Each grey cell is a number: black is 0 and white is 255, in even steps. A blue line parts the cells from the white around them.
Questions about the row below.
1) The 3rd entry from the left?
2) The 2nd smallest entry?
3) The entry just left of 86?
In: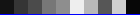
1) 75
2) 19
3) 184

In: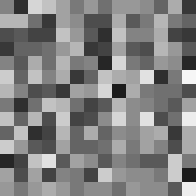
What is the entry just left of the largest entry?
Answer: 121
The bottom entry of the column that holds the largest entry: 237
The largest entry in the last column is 246
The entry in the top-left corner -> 131
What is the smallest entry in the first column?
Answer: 38
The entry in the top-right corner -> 56
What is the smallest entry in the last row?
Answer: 89
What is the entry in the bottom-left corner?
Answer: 152
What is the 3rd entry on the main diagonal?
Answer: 67
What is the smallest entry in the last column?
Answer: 27
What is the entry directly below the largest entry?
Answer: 77
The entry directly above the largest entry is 38
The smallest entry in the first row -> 47
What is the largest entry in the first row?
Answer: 214
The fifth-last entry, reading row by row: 152
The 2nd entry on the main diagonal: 182
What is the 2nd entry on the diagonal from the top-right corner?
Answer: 121
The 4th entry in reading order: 194
